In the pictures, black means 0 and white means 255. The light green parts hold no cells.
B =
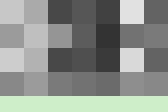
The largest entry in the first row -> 225
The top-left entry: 199
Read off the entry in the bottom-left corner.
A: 136
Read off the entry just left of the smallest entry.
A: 92
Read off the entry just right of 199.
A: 170
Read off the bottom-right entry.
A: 136
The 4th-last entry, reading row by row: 114
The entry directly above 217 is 114
